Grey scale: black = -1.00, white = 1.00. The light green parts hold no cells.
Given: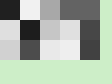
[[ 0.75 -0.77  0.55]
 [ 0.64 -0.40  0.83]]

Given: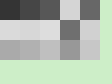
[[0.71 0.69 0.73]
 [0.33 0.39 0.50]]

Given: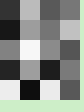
[[-0.82  0.23 -0.08]
 [ 0.02  0.94  0.09]]

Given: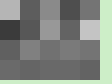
[[-0.54 -0.32  0.19]
 [-0.25  0.00 -0.11]]

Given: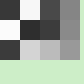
[[ 0.97 -0.64 -0.53]
 [-0.54  0.66  0.47]]

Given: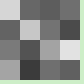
[[-0.22  0.56 -0.10]
 [-0.04 -0.35  0.28]]

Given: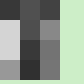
[[ 0.66 -0.39  0.07]
 [ 0.66 -0.55 -0.10]]
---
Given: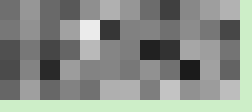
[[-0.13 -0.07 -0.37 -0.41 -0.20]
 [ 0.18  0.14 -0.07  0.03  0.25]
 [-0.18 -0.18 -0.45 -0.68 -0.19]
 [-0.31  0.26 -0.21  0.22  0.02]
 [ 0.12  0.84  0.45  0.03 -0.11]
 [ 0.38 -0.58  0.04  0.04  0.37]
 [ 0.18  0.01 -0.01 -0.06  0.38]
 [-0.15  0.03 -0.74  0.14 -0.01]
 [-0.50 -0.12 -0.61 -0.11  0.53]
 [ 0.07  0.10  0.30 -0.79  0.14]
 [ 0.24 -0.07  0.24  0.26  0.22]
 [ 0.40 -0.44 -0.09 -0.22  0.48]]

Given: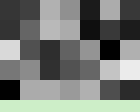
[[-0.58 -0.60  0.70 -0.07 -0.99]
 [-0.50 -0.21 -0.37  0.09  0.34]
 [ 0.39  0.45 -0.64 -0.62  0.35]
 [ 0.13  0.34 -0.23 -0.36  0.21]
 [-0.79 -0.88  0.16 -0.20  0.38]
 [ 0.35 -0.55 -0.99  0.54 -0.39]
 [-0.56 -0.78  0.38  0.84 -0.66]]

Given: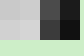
[[ 0.58  0.64]
 [ 0.61  0.67]
 [-0.41 -0.54]
 [-0.79 -0.87]]

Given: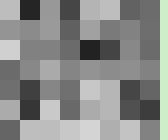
[[ 0.48  0.16  0.63 -0.16 -0.13  0.34 -0.21]
 [-0.71  0.09  0.01  0.07 -0.50 -0.58  0.49]
 [ 0.19  0.21  0.01  0.33  0.05  0.58  0.48]
 [-0.45 -0.25 -0.16  0.04 -0.12 -0.18  0.57]
 [ 0.41  0.26 -0.73  0.15  0.56  0.34  0.66]
 [ 0.49 -0.04 -0.47  0.10  0.43  0.43  0.37]
 [-0.23  0.02  0.07  0.12 -0.45 -0.37  0.53]
 [-0.15 -0.14 -0.16  0.02 -0.21 -0.52  0.02]]

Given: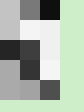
[[ 0.53  0.52 -0.71  0.33  0.33]
 [-0.05  0.91 -0.51 -0.59  0.28]
 [-0.88  0.88  0.88  0.92 -0.38]]

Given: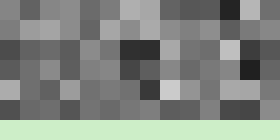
[[ 0.04 -0.02 -0.40 -0.29  0.35 -0.37]
 [-0.23  0.22 -0.23 -0.13 -0.13 -0.18]
 [ 0.05  0.29 -0.16  0.08 -0.24 -0.14]
 [ 0.10  0.10 -0.28 -0.26  0.22 -0.33]
 [-0.16 -0.21  0.09  0.00 -0.11 -0.10]
 [-0.03  0.30 -0.08  0.05 -0.04 -0.17]
 [ 0.37  0.10 -0.62 -0.45 -0.11 -0.07]
 [ 0.31  0.33 -0.64 -0.26 -0.55 -0.01]
 [-0.22  0.10  0.32  0.06  0.59 -0.27]
 [-0.32  0.00 -0.09 -0.17  0.16 -0.25]
 [-0.30  0.11 -0.14 -0.05 -0.08  0.00]
 [-0.72 -0.27  0.50  0.05  0.32 -0.43]
 [ 0.43 -0.04 -0.52 -0.75  0.30 -0.45]
 [-0.13  0.06 -0.32 -0.21 -0.05  0.09]]

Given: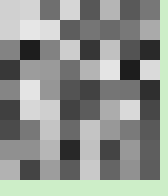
[[ 0.63  0.64  0.03 -0.56  0.04 -0.50 -0.41  0.13  0.40]
 [ 0.66  0.80 -0.77  0.22  0.79  0.69 -0.06  0.13 -0.47]
 [-0.13  0.74  0.02  0.21  0.18  0.62  0.54  0.43  0.23]
 [ 0.68 -0.27  0.61 -0.13 -0.35 -0.48 -0.18 -0.69 -0.29]
 [-0.32 -0.08 -0.58  0.41 -0.48 -0.28  0.54  0.51  0.58]
 [ 0.42 -0.17  0.51  0.79 -0.08  0.35  0.19 -0.47 -0.21]
 [-0.30 -0.06 -0.35 -0.77 -0.10  0.70 -0.04  0.19  0.14]
 [-0.07  0.33 -0.68  0.71 -0.63 -0.44 -0.30 -0.26 -0.27]]

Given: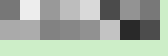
[[-0.07  0.33]
 [ 0.86  0.35]
 [ 0.20  0.02]
 [ 0.48  0.06]
 [ 0.70  0.14]
 [-0.41  0.53]
 [ 0.15 -0.68]
 [-0.06 -0.40]]

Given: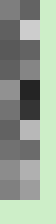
[[-0.01 -0.25 -0.30 -0.25  0.14 -0.10 -0.23 -0.11  0.10  0.00]
 [-0.22  0.61 -0.22  0.04 -0.72 -0.59  0.44 -0.16  0.38  0.23]]
